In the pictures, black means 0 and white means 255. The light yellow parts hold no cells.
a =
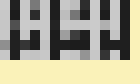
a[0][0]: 203
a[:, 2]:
[200, 202, 203, 198, 53, 199]
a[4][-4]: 203
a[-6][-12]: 33
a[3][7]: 61
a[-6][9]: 203
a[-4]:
[198, 80, 203, 199, 201, 35, 201, 198, 199, 203, 176, 202, 30]
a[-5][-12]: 28
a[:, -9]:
[199, 202, 201, 201, 195, 200]
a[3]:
[200, 32, 198, 32, 201, 28, 158, 61, 31, 202, 31, 196, 31]
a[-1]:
[199, 31, 199, 195, 200, 28, 202, 196, 148, 199, 52, 202, 29]
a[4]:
[143, 33, 53, 30, 195, 31, 31, 28, 29, 203, 30, 31, 31]
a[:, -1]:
[31, 30, 30, 31, 31, 29]
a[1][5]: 30
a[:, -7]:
[200, 189, 201, 158, 31, 202]

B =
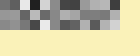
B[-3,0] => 115
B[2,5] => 136
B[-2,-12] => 151
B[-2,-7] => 136
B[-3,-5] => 66
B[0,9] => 177
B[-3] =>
[115, 95, 232, 32, 211, 139, 69, 66, 154, 177, 183, 62]
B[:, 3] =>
[32, 186, 72]

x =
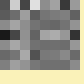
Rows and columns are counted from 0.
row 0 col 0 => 83
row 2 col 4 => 107
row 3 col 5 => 172
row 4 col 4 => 110
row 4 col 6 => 109
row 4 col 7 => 151
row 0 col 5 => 162
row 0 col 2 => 69
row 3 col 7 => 51
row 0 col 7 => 154
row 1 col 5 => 123
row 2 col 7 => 147
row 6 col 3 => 119
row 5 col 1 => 117
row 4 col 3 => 113
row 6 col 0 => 127
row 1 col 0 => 91
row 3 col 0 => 25
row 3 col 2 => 145
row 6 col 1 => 159

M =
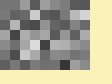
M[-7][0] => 117
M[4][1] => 112
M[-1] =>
[95, 120, 92, 123, 112, 114, 54, 158, 138]
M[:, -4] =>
[137, 86, 100, 89, 180, 138, 114]
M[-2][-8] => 77
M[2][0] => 98
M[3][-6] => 149
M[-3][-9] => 138
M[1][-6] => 203
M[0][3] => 89
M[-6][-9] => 121
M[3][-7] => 174
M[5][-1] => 123
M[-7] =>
[117, 117, 155, 89, 158, 137, 125, 89, 87]
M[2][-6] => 75

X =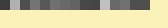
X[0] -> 60
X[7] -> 99
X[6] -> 105
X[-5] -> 192

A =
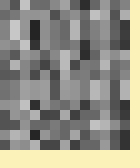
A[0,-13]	129
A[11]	[83, 149, 137, 177, 68, 71, 168, 63, 103, 103, 158, 89, 58]
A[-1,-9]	70
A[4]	[145, 137, 194, 51, 146, 121, 110, 123, 52, 121, 134, 81, 55]
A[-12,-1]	61
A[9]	[113, 126, 159, 151, 157, 85, 153, 148, 125, 183, 159, 84, 178]
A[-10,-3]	163
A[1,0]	106
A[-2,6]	103
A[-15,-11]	194
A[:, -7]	[162, 128, 104, 105, 110, 186, 186, 169, 156, 153, 107, 168, 103, 103, 162]
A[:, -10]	[109, 147, 36, 36, 51, 139, 104, 74, 152, 151, 47, 177, 104, 37, 177]
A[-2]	[140, 180, 167, 37, 149, 118, 103, 164, 85, 126, 138, 86, 51]
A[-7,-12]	127
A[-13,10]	147
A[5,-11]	152
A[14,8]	103
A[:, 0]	[129, 106, 132, 131, 145, 116, 97, 89, 115, 113, 145, 83, 83, 140, 83]
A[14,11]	90
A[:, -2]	[104, 83, 94, 97, 81, 142, 108, 102, 85, 84, 81, 89, 141, 86, 90]
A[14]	[83, 150, 141, 177, 70, 70, 162, 63, 103, 102, 153, 90, 51]
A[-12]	[131, 199, 146, 36, 143, 119, 105, 180, 102, 127, 148, 97, 61]
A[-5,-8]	119
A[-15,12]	130
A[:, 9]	[102, 192, 129, 127, 121, 100, 117, 100, 181, 183, 122, 103, 193, 126, 102]

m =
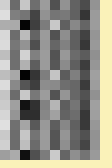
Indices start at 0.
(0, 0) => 208
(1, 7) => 97
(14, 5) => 85
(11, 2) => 45
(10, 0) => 203
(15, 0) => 158
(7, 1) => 168
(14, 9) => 148
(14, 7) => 97
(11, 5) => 161
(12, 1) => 112
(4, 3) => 79
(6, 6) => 139
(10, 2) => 18
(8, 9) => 157
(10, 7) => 117
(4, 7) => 95
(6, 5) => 87
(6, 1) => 111
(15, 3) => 80
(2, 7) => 136
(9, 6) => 149
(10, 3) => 49
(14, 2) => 190
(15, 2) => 16
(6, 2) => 177
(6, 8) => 61
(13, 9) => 146
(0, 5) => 81
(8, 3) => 62
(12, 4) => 153
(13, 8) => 81
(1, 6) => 121
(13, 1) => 109
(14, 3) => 107
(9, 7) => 103
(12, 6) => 135

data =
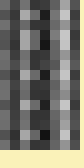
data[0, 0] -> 109
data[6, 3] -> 54
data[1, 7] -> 61
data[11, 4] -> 52
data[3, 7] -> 57
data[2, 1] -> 66
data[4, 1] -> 52
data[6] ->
[107, 76, 119, 54, 67, 87, 179, 89]
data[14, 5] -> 100
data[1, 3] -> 107
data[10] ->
[83, 59, 168, 107, 33, 124, 197, 58]
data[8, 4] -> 57
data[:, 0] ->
[109, 82, 112, 85, 83, 111, 107, 83, 110, 112, 83, 112, 110, 81, 111]
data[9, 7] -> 74
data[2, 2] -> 105
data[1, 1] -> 56
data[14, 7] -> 78
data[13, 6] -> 194
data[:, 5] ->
[95, 117, 105, 124, 101, 100, 87, 117, 97, 106, 124, 102, 96, 92, 100]
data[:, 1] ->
[69, 56, 66, 60, 52, 61, 76, 56, 67, 58, 59, 62, 66, 49, 59]
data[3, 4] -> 34
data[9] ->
[112, 58, 106, 52, 50, 106, 139, 74]
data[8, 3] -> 54
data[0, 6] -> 163
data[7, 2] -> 168
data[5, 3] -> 53
